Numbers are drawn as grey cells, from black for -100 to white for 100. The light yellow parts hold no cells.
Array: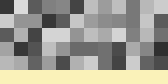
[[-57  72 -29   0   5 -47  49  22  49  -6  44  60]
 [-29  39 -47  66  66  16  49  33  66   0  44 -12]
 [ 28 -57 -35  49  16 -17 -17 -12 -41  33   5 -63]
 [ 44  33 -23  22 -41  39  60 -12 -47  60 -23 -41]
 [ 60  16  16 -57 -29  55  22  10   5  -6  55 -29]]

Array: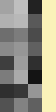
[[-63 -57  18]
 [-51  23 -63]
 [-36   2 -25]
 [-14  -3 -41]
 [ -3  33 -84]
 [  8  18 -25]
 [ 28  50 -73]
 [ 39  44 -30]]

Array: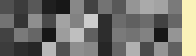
[[-53 -65 -70  44 -37  12   7 -70 -20  39 -42  17 -25]
 [-48  -4 -20 -82  23  50 -25 -65  -4 -10   2 -82  17]
 [-37 -53 -31 -76 -82   7 -48 -10 -31  17  33  28  -4]
 [-10 -59  12 -42  28   2  61 -65 -15 -25 -15 -48 -20]]

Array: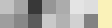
[[ 24   7 -29  58  40  64   2]
 [ 52  29 -56  18  35  79  74]]

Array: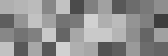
[[-26  16  52  26 -10  -5  64  37  47  16   0 -52]
 [  6 -10   0  58 -21  31  58  58  42  11 -21  26]
 [ 37  42  47   6  52 -41   0  26 -31 -15  -5  11]
 [ 52 -31  31 -31  64  37  31 -36 -26  21 -15 -21]]

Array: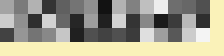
[[-48  18  -9   7  55 -75 -37 -48 -37 -54  75  24 -31  60  91]
 [ 29  -4  40 -59 -25  -9  13 -86  40   1  50  86 -14 -19 -37]
 [ 60  13 -64  65 -19 -70  24 -75  65 -59   7 -80 -54  45 -64]]
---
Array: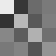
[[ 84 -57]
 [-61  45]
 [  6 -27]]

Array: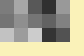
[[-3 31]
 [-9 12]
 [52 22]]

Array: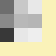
[[-14  57]
 [  8  44]
 [-56  81]]

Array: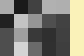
[[ 35 -80]
 [-74  53]
 [-39  25]]

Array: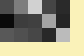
[[-40  -2]
 [-92 -52]
 [-31 -37]]

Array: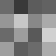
[[-16 -55]
 [ 18  56]
 [-17  23]]

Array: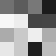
[[-11 -28]
 [ 94  86]
 [ 34  58]]
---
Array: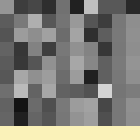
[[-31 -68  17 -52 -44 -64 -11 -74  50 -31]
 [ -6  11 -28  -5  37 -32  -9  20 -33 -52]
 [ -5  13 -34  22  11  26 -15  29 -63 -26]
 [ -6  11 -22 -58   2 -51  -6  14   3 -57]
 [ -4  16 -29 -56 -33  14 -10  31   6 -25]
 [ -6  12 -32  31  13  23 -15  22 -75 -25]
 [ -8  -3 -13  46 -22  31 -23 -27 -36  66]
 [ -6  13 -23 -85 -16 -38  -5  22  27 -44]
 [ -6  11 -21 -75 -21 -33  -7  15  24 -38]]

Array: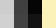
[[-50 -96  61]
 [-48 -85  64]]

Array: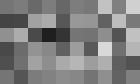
[[  0  63  -8  -3 -18  -2 -19  -2  -6  52]
 [ 48  -5 -47 -45  26  34 -32  19  18 -23]
 [-35  51  13  35 -42 -76 -59  -8 -10  11]
 [-12  42 -43 -15  15   7 -25  23 -30  70]
 [-26 -36 -38 -12  27  11  33  43  23  37]
 [-23   0  -8 -33  -3   2  10   6  -9  12]]

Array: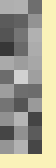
[[ 39 -14  37]
 [-24  15 -29]
 [ -8  39 -34]
 [-17  35 -57]
 [ 23  31  33]
 [ 64  25 -15]
 [-14 -15  24]
 [-33  21  -9]
 [ 42 -47  14]
 [ 14 -29 -46]
 [ 40 -45  17]]

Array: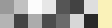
[[-48  74  20  51  98  81 -33]
 [ 69 -68  41 -47  35 -40 -16]]

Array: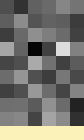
[[  5  -9 -38 -61 -24 -17]
 [-26 -53 -26  10 -34 -23]
 [-16 -49 -52 -18  12  -1]
 [ 73   1  30 -22 -96 -49]
 [-50 -28 -46 -38  33 -11]
 [ -7 -43 -15  17 -37 -52]
 [-46   3 -50 -38  19 -15]
 [-16 -73 -13 -12 -29  14]
 [  8 -62   2   6 -47  29]]

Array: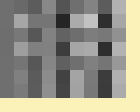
[[-28  40 -13 -18 -28   7 -34 -13   3]
 [-64  30 -13  30  -8  -8 -71  34  52]
 [ -6  14 -14  -6 -32   2 -23 -14  -2]
 [-64  40 -14  24   0   1 -52  30  33]
 [ -8  19 -13  -8 -32   5 -25 -13   0]
 [-53  38 -13   0 -29  10 -48  29  -4]
 [-54  34 -13  -4 -28  12 -46  27  -6]]

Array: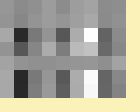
[[ 10  11  18   9  13  22  10  23  28]
 [  9  14  16   6  16  22  17  25  32]
 [-22   9  32 -67  -5  16 -32  35  99]
 [-18   6  15 -32   5  35  -2  46  51]
 [ 12  28  28  15  13  13  15  17  18]
 [-21   7  32 -69  -5  18 -30  35  97]
 [-20   3  32 -68  -2  20 -26  34  94]]
